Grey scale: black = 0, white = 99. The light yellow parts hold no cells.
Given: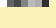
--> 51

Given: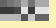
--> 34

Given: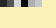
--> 84

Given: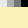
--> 91

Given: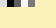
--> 2

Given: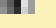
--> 40

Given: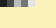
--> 29

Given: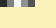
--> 50
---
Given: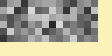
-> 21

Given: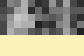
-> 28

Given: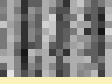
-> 25

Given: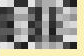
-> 89

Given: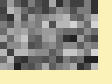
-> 65

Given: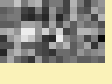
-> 42

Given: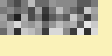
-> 41

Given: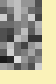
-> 64
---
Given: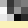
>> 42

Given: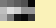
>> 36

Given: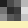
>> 40

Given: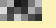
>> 8

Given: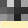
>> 23

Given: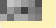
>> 71

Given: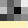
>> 53

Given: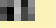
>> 68
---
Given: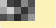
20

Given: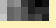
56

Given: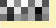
55

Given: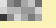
43

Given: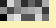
55

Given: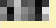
76

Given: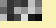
27

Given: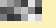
47

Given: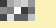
75
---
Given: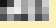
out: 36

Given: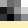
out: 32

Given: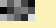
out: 37

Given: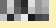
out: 64

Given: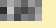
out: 28

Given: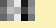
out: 90

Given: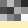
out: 40

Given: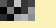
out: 65

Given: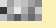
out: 36

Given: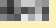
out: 35
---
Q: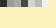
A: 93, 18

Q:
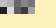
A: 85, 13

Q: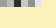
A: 89, 18

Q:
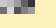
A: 83, 20

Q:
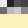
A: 91, 14

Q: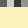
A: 80, 22
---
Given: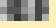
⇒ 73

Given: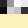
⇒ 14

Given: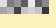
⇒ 86

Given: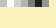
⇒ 75

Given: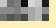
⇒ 77

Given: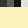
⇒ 20

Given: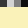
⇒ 21

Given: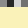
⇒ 54
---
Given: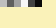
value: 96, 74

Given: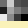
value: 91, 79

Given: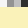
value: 95, 74

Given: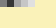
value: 87, 77

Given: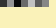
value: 75, 58

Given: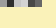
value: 82, 77
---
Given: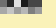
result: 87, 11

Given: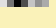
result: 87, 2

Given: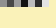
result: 88, 7

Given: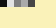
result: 88, 6

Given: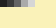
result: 83, 13

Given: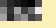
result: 92, 0

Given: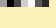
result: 97, 1

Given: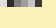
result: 86, 17

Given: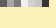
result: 93, 20

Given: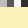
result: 96, 18
